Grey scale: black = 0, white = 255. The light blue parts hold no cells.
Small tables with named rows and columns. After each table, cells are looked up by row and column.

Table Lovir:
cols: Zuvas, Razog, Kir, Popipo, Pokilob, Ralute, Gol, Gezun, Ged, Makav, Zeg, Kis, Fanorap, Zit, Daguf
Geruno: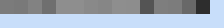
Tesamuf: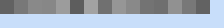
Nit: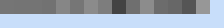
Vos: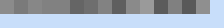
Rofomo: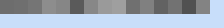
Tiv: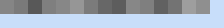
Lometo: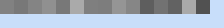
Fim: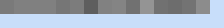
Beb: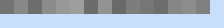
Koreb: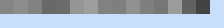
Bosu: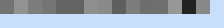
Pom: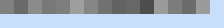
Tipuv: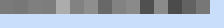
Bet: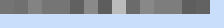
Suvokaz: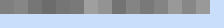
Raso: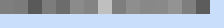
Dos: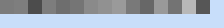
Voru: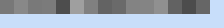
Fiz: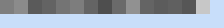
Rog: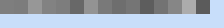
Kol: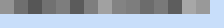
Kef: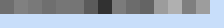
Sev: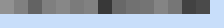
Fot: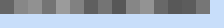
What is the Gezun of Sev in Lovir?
56
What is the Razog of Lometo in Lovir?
120
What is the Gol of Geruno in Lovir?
137
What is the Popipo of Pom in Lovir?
120
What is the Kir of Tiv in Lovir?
88
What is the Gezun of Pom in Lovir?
113
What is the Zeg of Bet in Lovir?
136
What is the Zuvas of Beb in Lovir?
115
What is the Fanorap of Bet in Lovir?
125
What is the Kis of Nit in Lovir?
108
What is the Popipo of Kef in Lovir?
111
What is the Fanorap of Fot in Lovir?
88
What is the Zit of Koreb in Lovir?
97
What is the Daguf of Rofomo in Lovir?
131
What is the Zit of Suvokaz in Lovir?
135
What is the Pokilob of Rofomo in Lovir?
134
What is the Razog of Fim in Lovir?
128
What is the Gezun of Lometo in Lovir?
125
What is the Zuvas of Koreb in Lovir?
133
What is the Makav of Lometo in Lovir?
134

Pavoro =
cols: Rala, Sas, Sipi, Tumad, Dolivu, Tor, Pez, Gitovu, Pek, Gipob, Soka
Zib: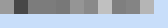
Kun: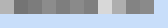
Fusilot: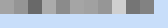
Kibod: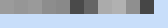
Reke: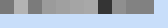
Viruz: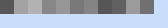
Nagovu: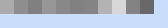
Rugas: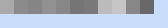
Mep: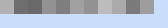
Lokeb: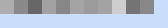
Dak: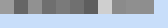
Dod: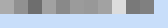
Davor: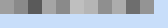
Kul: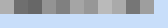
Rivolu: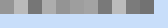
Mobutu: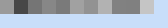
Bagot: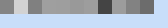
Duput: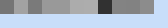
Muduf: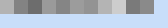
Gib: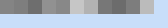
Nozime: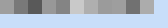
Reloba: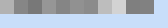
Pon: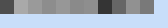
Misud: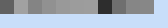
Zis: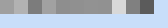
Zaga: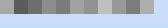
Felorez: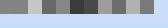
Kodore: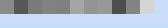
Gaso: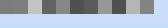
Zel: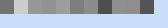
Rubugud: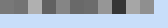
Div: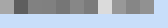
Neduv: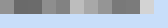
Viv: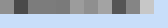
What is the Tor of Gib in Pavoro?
198
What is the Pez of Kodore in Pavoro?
148
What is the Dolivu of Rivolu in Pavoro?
148
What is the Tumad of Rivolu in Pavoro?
173
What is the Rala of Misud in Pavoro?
97
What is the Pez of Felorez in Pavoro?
72
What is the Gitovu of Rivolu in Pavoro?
121
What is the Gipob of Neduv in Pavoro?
123
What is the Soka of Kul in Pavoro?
158
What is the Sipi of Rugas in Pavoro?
133
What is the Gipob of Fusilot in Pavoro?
117
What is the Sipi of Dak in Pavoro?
145
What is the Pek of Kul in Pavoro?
170
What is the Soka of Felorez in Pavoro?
121
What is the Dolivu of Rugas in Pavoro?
135
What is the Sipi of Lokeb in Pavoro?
103
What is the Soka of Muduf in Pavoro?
138

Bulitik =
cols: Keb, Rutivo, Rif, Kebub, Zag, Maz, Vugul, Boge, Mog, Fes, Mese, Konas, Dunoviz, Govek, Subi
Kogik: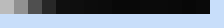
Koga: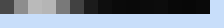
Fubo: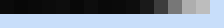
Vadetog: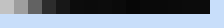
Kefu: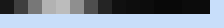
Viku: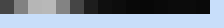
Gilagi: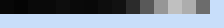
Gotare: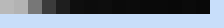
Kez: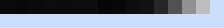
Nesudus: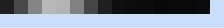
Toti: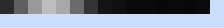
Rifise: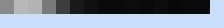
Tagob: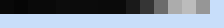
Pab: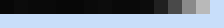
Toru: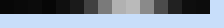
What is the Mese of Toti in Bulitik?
9
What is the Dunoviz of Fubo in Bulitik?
119
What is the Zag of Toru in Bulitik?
15
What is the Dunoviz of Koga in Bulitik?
8
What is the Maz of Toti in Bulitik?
107
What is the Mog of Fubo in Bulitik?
10
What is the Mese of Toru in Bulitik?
138
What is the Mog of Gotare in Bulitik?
10
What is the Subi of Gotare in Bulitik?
8
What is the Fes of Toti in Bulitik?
9
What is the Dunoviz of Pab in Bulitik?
73
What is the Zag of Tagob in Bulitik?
12
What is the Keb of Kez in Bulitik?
9
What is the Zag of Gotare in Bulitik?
30
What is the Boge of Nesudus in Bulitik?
31
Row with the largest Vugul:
Kefu

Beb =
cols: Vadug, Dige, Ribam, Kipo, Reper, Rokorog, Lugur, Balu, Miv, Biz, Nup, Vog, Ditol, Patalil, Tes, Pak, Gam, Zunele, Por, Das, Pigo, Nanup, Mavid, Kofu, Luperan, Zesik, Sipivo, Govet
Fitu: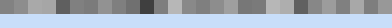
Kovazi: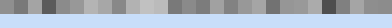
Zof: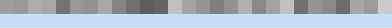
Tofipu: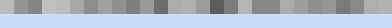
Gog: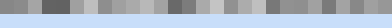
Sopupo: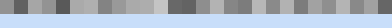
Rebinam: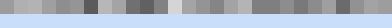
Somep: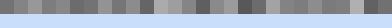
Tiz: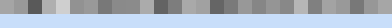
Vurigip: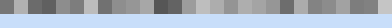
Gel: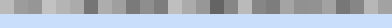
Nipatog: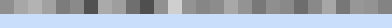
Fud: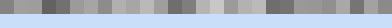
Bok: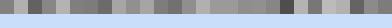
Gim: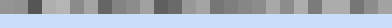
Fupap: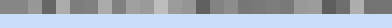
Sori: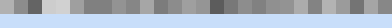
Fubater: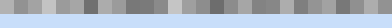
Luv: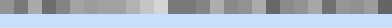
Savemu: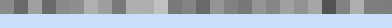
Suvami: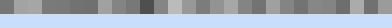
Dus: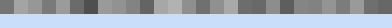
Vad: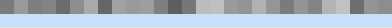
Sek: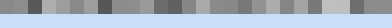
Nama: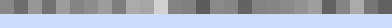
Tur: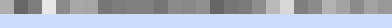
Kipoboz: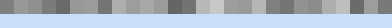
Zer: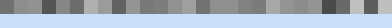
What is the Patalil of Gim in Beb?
152
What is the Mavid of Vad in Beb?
132
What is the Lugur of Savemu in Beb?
176
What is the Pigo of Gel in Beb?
164
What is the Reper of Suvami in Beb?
121
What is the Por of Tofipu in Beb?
136
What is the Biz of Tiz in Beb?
139
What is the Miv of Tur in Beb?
124
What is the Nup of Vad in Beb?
158
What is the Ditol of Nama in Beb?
131
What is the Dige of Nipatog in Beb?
167

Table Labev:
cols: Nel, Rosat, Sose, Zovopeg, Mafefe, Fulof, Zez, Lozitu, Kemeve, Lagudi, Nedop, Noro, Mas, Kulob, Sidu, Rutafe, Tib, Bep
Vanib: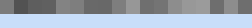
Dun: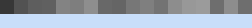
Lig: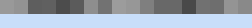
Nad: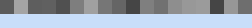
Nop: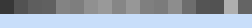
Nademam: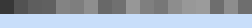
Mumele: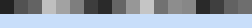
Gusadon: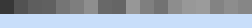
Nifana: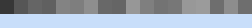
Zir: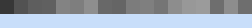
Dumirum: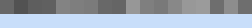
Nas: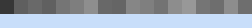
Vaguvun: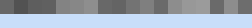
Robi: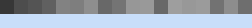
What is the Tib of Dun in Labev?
141
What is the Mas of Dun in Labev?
141
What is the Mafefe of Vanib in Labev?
131
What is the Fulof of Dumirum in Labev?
126
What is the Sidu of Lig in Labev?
113
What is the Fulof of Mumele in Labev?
126
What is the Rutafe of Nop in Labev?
82
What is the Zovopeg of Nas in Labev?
96
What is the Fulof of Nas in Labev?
126
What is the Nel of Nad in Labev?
91
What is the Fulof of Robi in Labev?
126
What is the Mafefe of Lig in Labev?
76
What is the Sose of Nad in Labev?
94
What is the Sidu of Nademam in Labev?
155
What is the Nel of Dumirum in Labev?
103
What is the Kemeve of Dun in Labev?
101
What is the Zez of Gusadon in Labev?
142
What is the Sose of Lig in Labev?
94
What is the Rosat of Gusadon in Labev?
82
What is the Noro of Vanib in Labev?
116
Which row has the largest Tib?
Nop

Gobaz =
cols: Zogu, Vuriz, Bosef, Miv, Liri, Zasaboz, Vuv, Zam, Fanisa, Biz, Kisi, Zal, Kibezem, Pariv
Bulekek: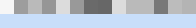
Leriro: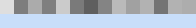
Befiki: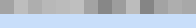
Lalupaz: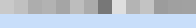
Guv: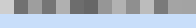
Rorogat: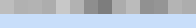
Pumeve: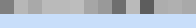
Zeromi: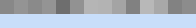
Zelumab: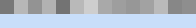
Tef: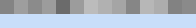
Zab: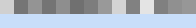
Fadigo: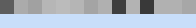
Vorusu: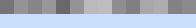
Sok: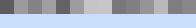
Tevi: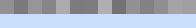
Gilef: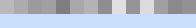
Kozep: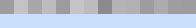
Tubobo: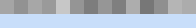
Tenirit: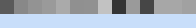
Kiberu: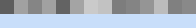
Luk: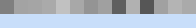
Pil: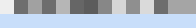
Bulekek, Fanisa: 220
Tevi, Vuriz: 122
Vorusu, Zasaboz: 148
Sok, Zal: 185
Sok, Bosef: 131
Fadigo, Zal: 177
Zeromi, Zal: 168
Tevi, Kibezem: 164
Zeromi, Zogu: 136
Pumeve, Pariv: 169
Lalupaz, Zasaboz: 189
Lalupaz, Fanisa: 222

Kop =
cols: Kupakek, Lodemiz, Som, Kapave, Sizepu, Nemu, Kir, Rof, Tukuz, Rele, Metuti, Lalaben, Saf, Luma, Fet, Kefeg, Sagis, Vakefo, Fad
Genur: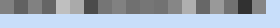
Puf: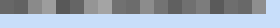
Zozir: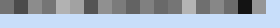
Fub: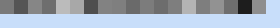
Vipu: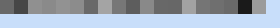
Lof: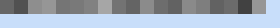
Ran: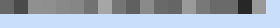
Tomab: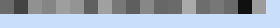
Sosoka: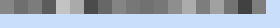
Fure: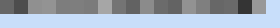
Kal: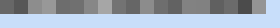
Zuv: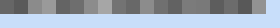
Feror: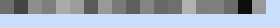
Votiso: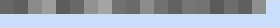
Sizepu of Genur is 191
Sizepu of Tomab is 158
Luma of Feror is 177
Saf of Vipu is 103
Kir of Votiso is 146
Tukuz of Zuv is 115
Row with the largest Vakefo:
Puf

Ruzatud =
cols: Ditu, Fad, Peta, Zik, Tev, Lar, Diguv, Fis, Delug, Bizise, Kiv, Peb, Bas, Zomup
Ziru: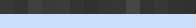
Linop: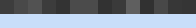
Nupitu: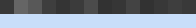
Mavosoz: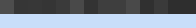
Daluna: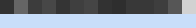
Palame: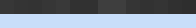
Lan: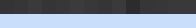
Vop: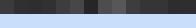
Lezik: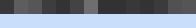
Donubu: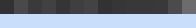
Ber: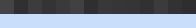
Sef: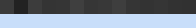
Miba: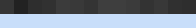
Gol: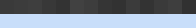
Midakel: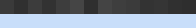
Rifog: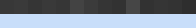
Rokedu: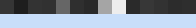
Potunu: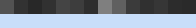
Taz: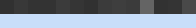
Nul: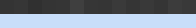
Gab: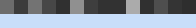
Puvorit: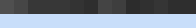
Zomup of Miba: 46
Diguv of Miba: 52
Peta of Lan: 58
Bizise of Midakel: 59
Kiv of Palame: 50
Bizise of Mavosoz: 73
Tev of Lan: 55
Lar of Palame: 49
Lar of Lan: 59
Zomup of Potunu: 42
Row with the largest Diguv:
Lezik

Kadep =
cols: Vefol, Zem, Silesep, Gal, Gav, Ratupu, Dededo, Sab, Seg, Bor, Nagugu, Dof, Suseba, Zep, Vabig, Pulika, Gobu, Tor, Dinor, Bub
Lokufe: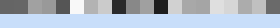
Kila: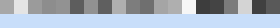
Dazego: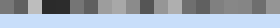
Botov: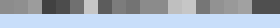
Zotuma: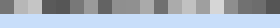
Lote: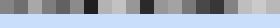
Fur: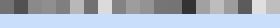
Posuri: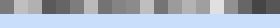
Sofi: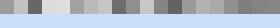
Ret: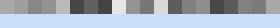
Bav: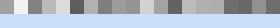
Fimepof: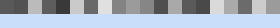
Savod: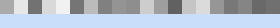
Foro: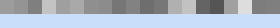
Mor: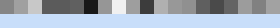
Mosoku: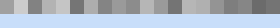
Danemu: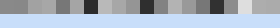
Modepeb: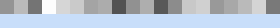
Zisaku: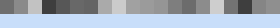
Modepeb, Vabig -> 208
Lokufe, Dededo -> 179
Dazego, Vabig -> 96
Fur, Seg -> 131
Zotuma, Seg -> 143
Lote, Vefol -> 132
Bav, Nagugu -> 210

